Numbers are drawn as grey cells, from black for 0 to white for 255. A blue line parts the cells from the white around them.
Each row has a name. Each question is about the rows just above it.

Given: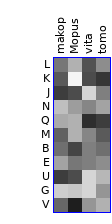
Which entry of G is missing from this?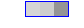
[198]
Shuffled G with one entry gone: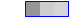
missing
[198]
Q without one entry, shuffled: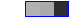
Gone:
[61]
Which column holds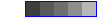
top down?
tomo
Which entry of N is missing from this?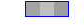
[134]

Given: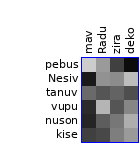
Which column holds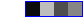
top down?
deko
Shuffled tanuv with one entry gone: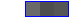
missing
[99]
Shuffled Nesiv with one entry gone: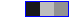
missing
[140]
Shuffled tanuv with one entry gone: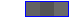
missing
[78]
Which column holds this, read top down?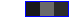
mav

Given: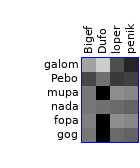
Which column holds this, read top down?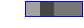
Bigef
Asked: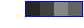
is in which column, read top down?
penik
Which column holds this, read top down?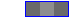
loper

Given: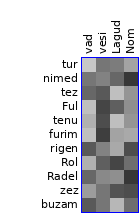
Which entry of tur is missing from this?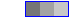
[124]
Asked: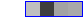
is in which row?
furim

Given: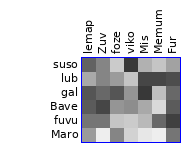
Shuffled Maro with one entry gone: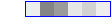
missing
[117]
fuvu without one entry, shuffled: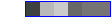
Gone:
[197]
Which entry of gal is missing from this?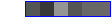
[191]
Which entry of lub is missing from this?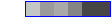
[77]
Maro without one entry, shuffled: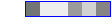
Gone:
[231]

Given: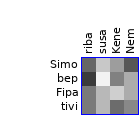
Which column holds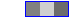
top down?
Kene
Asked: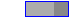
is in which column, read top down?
Nem
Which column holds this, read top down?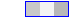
susa
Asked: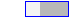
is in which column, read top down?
susa
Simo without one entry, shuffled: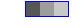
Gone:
[102]

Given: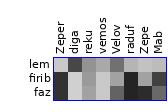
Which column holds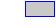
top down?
vemos
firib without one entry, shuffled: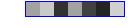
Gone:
[154]
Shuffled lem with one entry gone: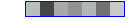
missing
[194]
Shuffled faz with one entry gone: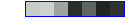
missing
[105]

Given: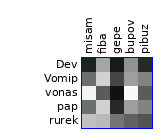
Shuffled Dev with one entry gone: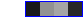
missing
[33]
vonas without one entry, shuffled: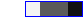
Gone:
[250]

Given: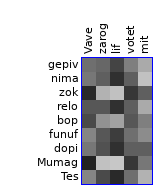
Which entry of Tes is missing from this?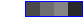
[178]
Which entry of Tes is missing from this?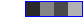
[111]
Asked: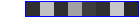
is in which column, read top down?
lif
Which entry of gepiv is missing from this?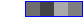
[103]
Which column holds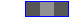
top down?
zarog
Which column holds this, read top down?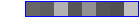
zarog
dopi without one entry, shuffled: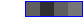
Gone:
[81]

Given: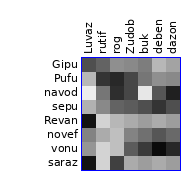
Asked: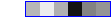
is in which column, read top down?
Luvaz
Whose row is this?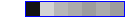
Revan
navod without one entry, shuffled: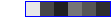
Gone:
[237]
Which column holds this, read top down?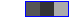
deben
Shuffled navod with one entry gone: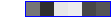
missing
[32]
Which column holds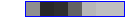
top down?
rog

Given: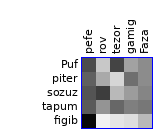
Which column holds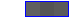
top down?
pefe
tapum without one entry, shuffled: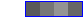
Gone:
[127]

